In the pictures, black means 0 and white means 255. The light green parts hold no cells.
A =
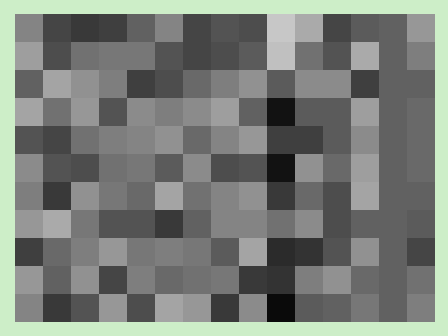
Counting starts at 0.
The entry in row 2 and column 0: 97
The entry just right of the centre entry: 83
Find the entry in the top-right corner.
151
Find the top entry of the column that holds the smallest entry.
199
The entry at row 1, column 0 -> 158
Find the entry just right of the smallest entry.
91
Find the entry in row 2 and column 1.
164
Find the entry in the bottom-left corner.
132
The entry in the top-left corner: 132
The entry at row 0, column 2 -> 57
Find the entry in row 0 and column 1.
69
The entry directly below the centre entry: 132
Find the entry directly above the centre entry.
132
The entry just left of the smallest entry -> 139
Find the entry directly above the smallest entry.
51
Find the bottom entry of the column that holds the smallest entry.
10

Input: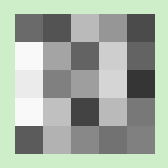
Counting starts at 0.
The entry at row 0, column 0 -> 106
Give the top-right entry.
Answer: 75
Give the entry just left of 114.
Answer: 136
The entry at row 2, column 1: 128
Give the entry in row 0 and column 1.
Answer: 83
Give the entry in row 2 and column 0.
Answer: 235
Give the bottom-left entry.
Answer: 91

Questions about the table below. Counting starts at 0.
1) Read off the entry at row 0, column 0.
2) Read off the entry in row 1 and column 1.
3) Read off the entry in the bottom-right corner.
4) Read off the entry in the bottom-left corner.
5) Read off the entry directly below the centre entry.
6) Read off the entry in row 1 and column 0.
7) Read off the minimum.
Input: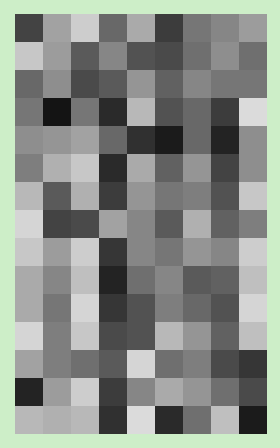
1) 67
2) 156
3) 27
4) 184
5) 134
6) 199
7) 20

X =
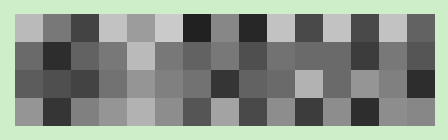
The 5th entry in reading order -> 156
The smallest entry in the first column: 92
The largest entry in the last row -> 178
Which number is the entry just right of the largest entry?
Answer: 33
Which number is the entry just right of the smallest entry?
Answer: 135
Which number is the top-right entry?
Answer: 98
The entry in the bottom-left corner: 149
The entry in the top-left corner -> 186
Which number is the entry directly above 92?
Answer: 106
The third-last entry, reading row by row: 45
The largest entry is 202
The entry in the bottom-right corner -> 135
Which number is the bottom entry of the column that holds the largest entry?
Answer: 141
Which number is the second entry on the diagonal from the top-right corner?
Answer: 120
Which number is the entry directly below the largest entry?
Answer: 120

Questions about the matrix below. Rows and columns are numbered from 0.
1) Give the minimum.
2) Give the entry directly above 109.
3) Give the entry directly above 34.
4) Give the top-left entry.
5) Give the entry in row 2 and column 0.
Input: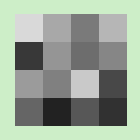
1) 34
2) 122
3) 128
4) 217
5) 155

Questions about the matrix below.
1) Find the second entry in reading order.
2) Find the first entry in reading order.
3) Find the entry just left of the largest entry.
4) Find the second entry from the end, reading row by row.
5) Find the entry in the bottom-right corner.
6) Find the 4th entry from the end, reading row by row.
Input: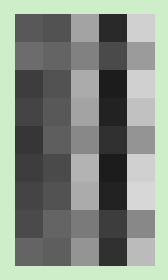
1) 82
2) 88
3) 34
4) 48
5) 187
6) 94

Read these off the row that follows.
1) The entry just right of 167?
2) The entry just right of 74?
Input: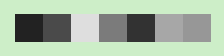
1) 151
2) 222

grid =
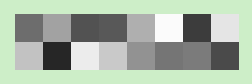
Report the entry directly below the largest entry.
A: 117
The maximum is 251
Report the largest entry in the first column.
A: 194
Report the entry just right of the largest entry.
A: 60
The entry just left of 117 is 146

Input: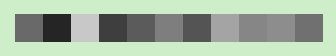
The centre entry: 126
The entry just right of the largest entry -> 62
